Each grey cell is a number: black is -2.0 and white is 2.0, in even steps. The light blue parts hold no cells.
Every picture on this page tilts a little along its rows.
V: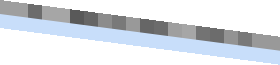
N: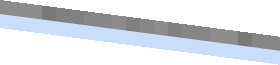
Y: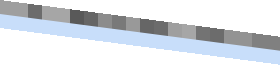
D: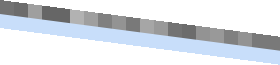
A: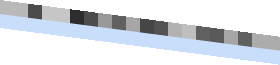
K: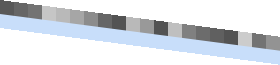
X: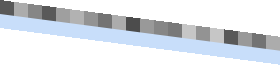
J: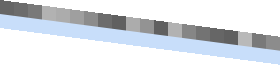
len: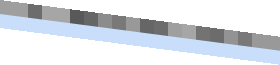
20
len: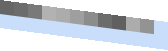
11
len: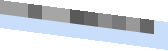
11
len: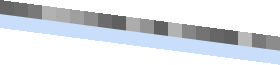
20

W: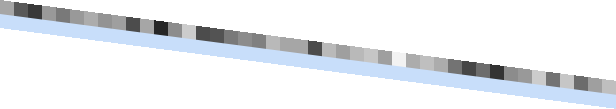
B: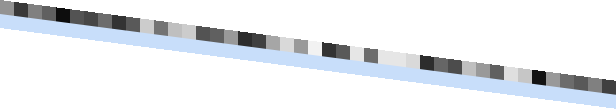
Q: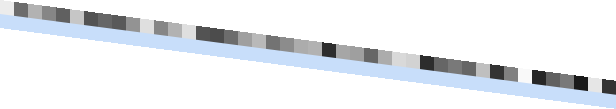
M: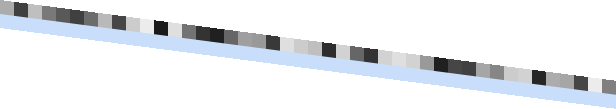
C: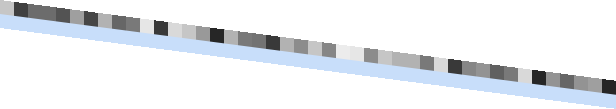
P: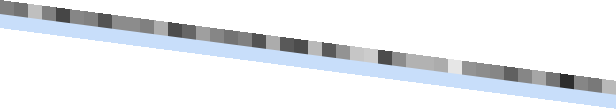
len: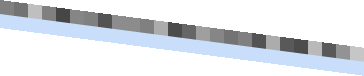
26
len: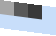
3
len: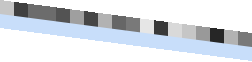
18

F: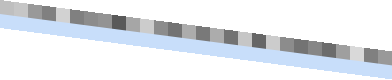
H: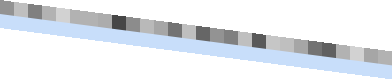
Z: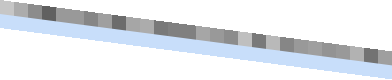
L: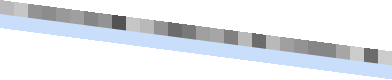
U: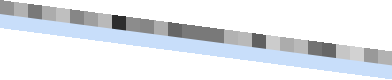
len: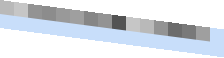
15
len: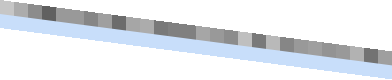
28

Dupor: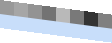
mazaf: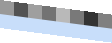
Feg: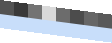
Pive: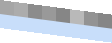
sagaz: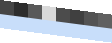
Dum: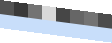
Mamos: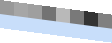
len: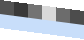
6
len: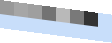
7
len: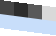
4
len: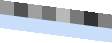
8
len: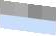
4
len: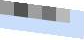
5

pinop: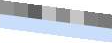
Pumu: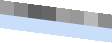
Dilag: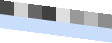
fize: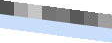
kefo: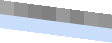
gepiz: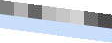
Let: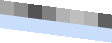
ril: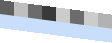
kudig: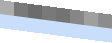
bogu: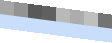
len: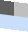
2
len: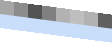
8

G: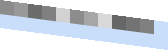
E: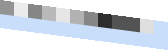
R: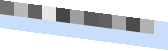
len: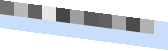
11
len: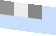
3
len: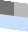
2
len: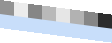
8
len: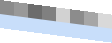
8
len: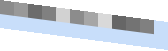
11

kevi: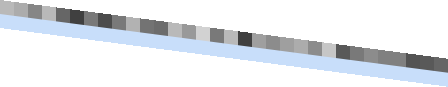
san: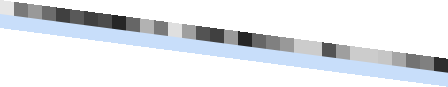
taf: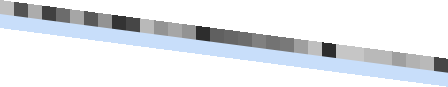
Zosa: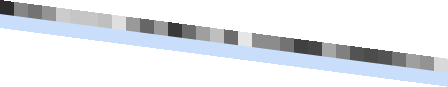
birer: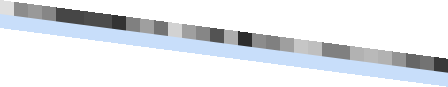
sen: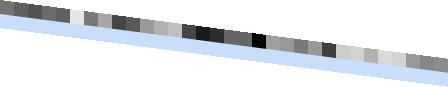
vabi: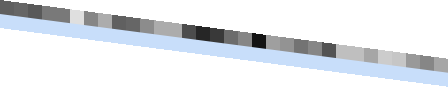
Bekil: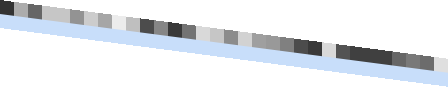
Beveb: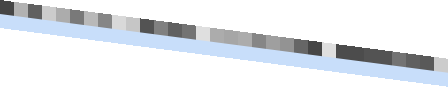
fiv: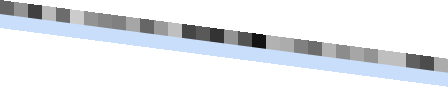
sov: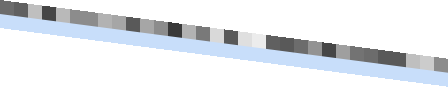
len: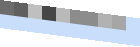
9
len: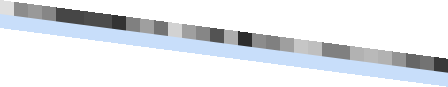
32

